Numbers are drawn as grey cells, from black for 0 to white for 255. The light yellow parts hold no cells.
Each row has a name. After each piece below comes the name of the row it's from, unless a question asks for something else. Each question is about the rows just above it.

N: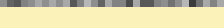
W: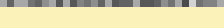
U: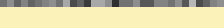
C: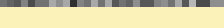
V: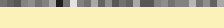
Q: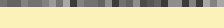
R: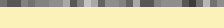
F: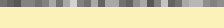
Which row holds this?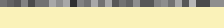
C
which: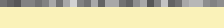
F
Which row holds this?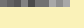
C
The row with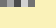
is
W
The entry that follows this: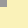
[114]
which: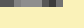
R

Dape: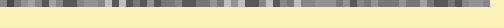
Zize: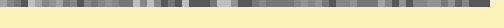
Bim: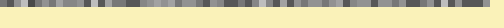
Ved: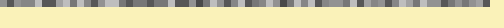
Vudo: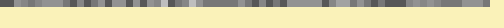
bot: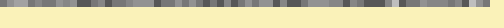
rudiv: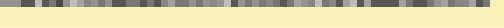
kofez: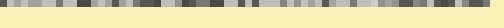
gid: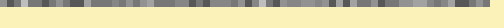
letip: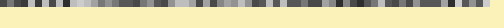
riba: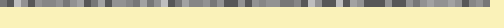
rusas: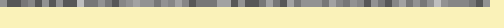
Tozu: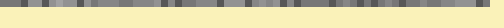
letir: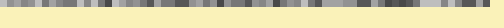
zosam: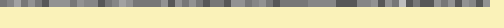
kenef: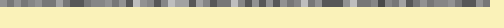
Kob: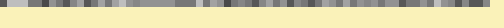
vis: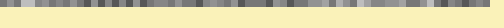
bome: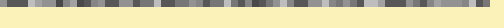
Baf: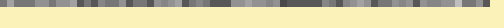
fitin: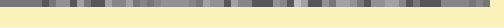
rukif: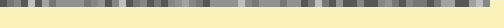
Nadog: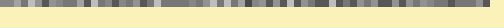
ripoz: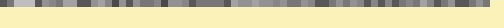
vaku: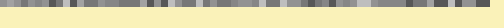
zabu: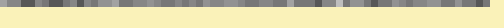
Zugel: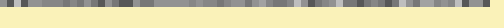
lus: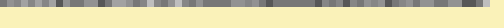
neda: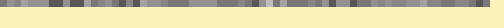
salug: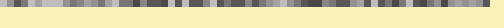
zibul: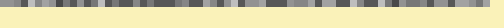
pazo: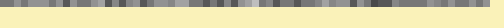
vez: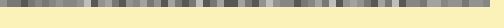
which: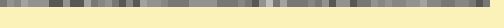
neda
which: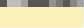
bome
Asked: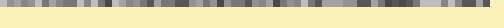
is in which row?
letir
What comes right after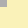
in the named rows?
[146]
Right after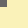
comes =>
[134]

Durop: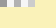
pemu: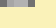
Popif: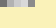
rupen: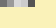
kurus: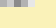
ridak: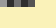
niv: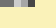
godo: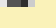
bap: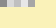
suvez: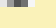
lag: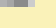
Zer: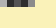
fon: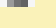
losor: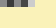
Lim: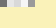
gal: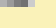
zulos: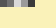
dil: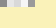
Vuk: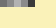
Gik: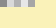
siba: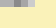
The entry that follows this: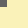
[246]
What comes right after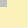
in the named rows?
[231]
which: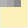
lag
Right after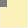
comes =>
[113]

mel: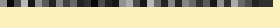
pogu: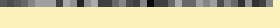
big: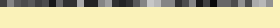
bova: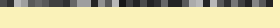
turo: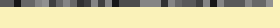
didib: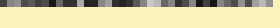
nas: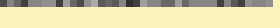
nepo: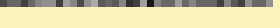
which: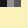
mel
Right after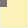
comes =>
[64]

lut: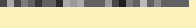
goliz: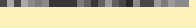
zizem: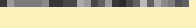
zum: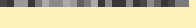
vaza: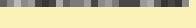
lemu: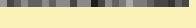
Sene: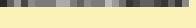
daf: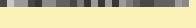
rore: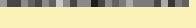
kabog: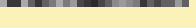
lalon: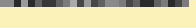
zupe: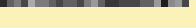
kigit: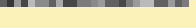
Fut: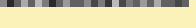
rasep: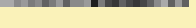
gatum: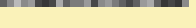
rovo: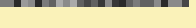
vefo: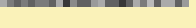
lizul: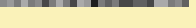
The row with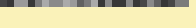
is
zum
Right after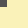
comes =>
[97]
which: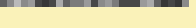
vaza
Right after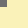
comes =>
[55]

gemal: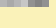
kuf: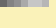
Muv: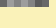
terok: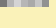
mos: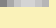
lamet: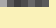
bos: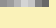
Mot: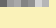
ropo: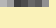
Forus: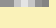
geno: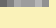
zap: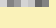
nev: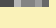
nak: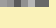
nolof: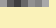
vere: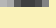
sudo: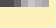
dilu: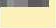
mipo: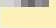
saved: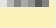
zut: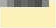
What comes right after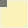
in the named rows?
[182]
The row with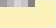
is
bos

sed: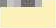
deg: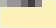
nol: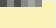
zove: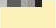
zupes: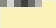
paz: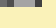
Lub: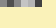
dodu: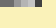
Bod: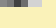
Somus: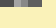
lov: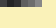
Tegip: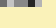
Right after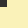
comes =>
[95]
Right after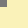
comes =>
[65]
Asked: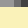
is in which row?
deg
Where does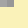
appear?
zove
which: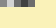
zupes
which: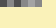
nol
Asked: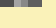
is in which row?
Somus

